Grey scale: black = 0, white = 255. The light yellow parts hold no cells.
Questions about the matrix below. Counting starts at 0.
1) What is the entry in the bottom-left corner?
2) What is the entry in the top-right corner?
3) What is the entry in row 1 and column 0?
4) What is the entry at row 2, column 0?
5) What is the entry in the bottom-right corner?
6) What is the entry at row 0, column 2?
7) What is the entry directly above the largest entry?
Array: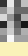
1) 131
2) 191
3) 147
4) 216
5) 161
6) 93
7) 204
